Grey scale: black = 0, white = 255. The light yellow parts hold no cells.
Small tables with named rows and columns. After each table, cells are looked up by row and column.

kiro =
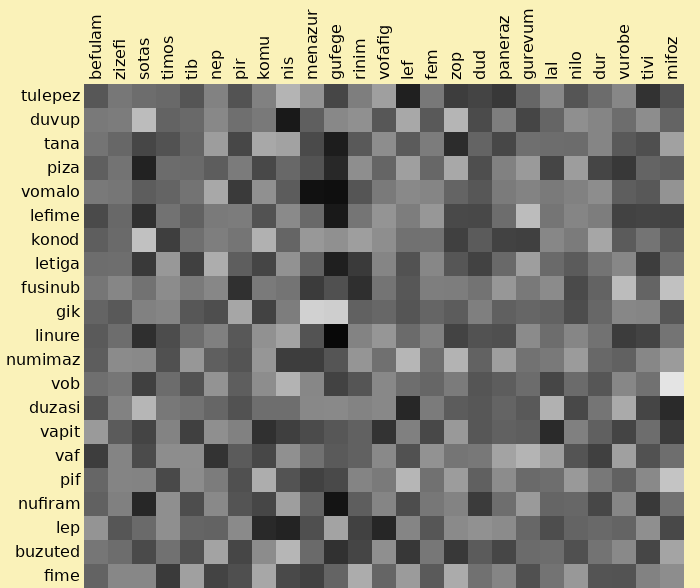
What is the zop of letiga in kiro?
86
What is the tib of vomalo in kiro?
115
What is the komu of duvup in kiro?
121
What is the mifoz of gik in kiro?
86
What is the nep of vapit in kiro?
143
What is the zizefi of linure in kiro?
109

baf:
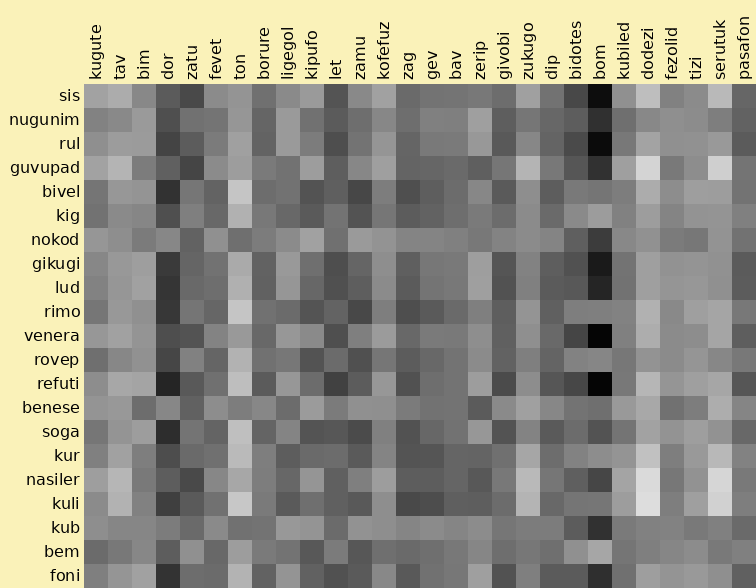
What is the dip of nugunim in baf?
103
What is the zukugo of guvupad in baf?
180
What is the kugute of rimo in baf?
118
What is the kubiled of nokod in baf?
136
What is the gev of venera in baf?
122
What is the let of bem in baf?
123
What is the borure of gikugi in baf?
98
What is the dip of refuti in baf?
86
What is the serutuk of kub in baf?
128
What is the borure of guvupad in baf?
122
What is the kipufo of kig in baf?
90
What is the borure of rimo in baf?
113
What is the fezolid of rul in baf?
144
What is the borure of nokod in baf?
124
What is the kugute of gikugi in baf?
135
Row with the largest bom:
bem

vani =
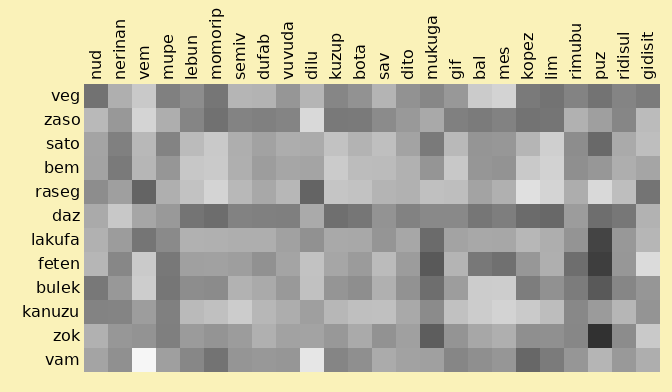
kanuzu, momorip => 192
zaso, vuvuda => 132
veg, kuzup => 134
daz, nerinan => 200
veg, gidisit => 123
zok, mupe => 127
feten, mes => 112
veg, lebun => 141
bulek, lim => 145
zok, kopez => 143
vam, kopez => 103
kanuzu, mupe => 128
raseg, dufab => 168
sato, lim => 207
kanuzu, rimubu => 136
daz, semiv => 130
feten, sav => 187
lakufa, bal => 168
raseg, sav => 180
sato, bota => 179

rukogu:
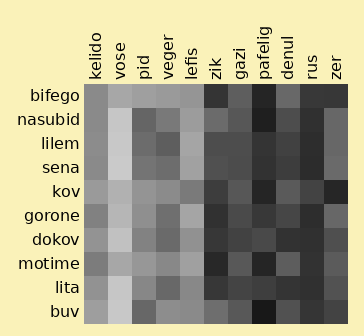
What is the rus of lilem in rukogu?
45
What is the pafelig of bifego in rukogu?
37
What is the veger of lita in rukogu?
104
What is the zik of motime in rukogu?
40
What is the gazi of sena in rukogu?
76
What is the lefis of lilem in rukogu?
165
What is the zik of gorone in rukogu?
49
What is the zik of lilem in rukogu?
77
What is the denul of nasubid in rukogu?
77
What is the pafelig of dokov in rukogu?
73
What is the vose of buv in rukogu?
200
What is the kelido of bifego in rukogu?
138
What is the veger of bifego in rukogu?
154
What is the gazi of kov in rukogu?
87
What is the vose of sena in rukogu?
202
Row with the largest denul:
bifego

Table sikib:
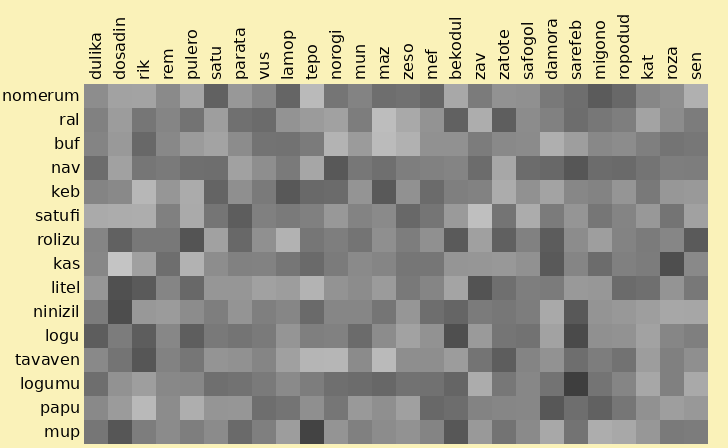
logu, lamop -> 149
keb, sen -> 153
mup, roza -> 122
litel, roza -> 148
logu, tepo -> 127
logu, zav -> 154
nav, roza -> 126
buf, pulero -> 155
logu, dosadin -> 124
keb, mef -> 107
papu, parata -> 150
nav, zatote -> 167
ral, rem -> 133
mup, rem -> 139
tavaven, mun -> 139
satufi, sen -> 161
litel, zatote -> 111
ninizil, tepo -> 106
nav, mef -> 129
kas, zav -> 150

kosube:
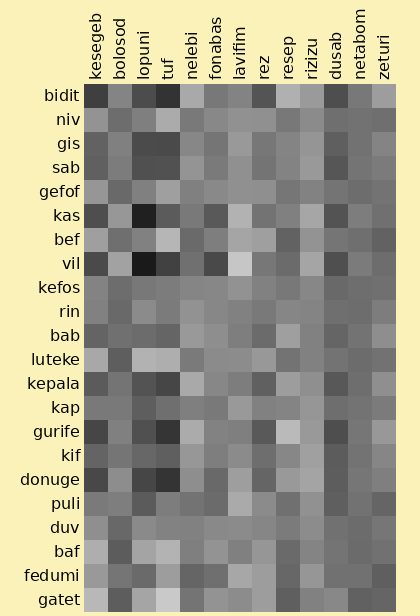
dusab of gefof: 116
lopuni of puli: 91
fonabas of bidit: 120
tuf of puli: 125
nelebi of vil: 112
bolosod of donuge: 141
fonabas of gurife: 130
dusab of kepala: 88
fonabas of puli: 107
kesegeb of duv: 143
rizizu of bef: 147
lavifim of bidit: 131
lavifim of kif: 139
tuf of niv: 171
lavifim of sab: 144
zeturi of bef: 98
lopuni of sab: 80
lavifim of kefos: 146
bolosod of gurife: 128

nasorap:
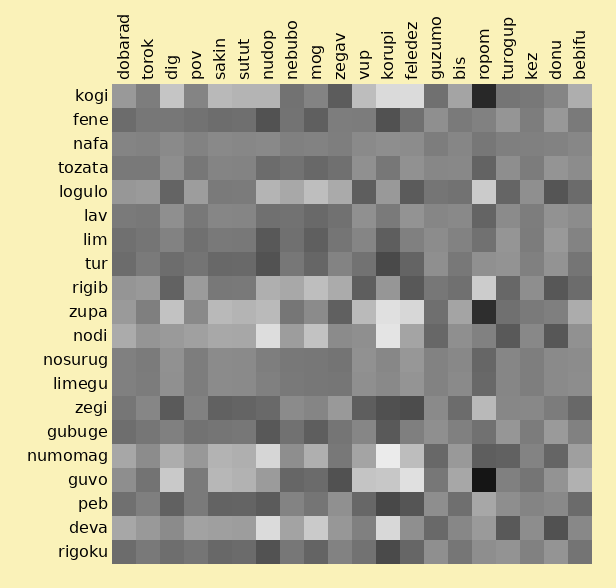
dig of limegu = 144
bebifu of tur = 117
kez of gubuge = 124
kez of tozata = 124
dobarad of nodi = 171
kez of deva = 141
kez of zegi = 136
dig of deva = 139
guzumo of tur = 143
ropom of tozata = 99
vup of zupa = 186
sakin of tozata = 132
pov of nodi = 160
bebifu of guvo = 177

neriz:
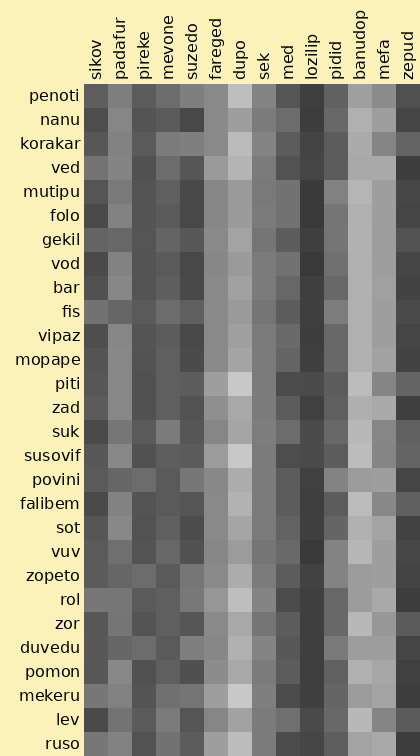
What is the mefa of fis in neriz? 158
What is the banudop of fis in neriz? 176
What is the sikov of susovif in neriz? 87
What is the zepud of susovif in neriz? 100
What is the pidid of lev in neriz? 104
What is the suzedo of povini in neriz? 119
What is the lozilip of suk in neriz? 75
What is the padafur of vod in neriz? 130
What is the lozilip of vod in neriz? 58
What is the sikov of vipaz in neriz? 78
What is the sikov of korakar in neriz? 87
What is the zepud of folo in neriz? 69
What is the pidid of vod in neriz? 112
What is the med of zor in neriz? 92
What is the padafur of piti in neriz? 136
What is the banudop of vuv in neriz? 182
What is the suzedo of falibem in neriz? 85
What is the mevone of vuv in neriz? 103

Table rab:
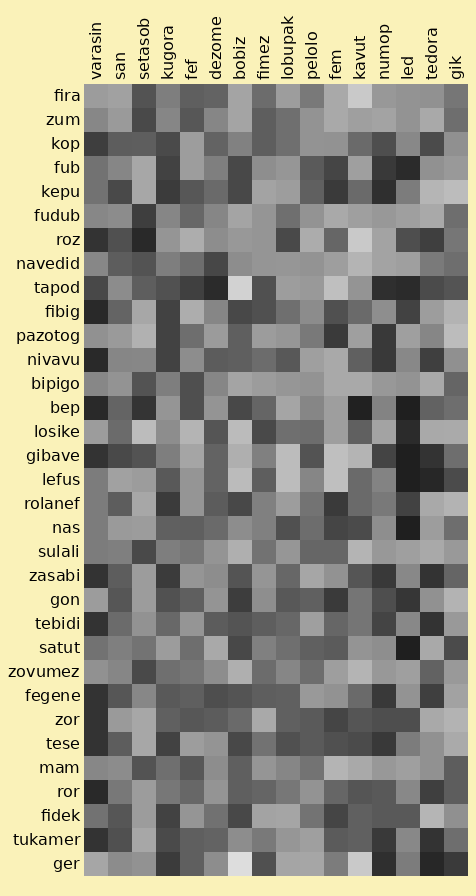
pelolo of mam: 115
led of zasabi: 136
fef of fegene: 95
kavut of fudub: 159
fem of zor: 69
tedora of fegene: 63
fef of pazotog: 110
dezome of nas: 106
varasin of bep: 41
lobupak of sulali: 150
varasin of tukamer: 51
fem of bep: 158
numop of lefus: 131
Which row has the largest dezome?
satut

